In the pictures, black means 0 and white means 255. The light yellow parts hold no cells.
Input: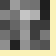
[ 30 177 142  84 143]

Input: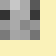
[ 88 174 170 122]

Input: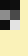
[ 15 141]

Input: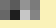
[123 198]

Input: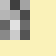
[163 168 100]

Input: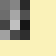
[ 41 166  67]

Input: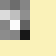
[133 191 133]
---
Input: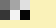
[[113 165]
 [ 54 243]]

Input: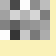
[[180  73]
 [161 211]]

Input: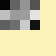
[[  4  99]
 [191 155]]

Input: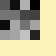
[[ 89  15]
 [117 114]]

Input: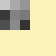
[[200 170]
 [ 57 130]]

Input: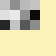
[[194 143]
 [224 233]]

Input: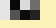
[[229   9]
 [228  83]]
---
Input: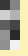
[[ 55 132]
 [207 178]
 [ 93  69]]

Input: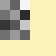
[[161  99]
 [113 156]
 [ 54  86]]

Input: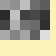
[[158 144]
 [ 42 194]
 [ 67 178]]

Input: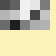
[[ 76  97]
 [181 198]
 [107  30]]

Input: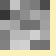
[[ 94 196]
 [ 53 121]
 [173 164]]

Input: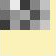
[[141 234]
 [109 148]
 [ 59 158]]

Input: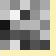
[[181 136]
 [196 242]
 [ 20 153]]

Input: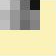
[[205 167]
 [182 150]
 [190 149]]

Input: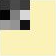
[[ 52  74]
 [  4 127]
 [156 148]]
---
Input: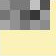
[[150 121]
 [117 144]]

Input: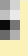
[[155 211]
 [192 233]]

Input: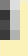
[[124 222]
 [ 52 199]]

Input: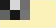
[[ 26 215]
 [ 99  22]]

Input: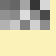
[[111 102]
 [145 138]]

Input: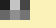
[[ 30 196]
 [104 143]]
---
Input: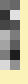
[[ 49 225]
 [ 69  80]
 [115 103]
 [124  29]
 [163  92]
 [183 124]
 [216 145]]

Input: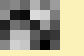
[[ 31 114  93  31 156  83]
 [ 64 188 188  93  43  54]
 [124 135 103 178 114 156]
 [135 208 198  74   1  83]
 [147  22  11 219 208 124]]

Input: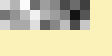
[[117 147 189 240 180 158 126  19  85]
 [211 169 169 222  97 135 189  74 199]
 [222 180 251 108 158 135  74 108  63]]

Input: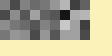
[[ 74 141  86 161  98  86  21 173 182]
 [119 150 141  74 150  86 161 161  74]
 [130  74 130 107 119 150 182  63  98]
 [141 119 107  86 130 107 200 161  63]]

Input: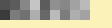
[[ 59 124 113 174 104 186 124 174 162]
 [ 81  92 135 197  92 144 135 162 186]]

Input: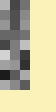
[[ 27  91 170]
 [ 70 125 191]
 [103 103 114]
 [125  80 137]
 [149  80 149]
 [161 149  49]
 [170 137  91]
 [181  70 114]
 [210 125  60]]

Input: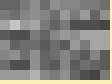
[[ 91  79  79 122 100 133 153 143 165 165 165]
 [100 100 122 143 110 143 133 133 122 122 110]
 [110  79  79 143 100  91 133  91 110 100  91]
 [122 110 133 143 133 110 153 122 153 100 143]
 [133 143 110 143 100 110 133 110  91 133  91]
 [143 100 110 110  91 110  91 153 122 165 165]
 [153 153 153 177 133 122 143 100  79  68 122]
 [165 197 153 165 122 100 122  79  79  79  68]]

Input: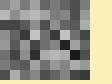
[[ 69  69  89 142  78 142 100  89 172]
 [ 78 172 112 133  78 100 133  69  58]
 [112  69 142  47 172 183 172  25  78]
 [123 100  89 161 112 152 133 172 152]
 [133 161 123 161 100 123 100  78 123]
 [142 100  58 194 112  58 194 112  69]
 [152  89 152  69 112 133  35 161 100]
 [183 142 172 183 161 123 133  78 152]]

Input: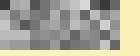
[[ 58 166 175  82 115 145 175 196 216  91  58 103]
 [166 154 154 115 124 154 103 115 124 136 196 103]
 [175 124 154 124 115 175 124 175 103 187 136 166]
 [187 187 187 136 145 136 154 103 145 136 103 166]
 [196 145  91 115 154 166 136 187 166 124 207 145]]
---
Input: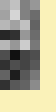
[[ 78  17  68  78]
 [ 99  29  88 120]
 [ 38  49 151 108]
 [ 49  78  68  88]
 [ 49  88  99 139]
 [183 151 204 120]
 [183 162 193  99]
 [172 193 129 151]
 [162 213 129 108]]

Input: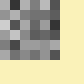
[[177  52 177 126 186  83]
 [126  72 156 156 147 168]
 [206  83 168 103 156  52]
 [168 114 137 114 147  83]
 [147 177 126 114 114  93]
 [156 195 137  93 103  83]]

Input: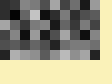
[[ 46   4 101 195  15  46 123  46  79  91]
 [ 46  56 133 123  79 165  67 111  25 154]
 [ 79  91  67 101  79  35 111 123 123 111]
 [165 101  56 123 133  25 101  56 123  67]
 [ 67 133  15 154  25  79 165  79  15 133]
 [ 35 175 154 143  91 143 186 143 165  35]]

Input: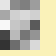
[[ 51 109 167 217]
 [229 139 127 157]
 [ 69 186 118 148]
 [248 198 186  90]
 [167 208 217 208]]

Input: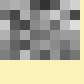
[[108  71 176 126 166 200 147  71]
 [200  90  71 138 156 108 188 221]
 [138  99  81 138 156 138 117 147]
 [126 108 188 126  90 147  99 117]
 [176 117 166 108 117 147 156 156]
 [166 176 166  81  50  90 188 210]]

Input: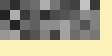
[[118  35 108  96 141 141 162 118  84 129]
 [ 84  46  96 108 174 118  75  65 195  56]
 [151 162  65  84 129  65 162 108 129 118]
 [ 35 174  56  96  46  75  84  96 141 129]]
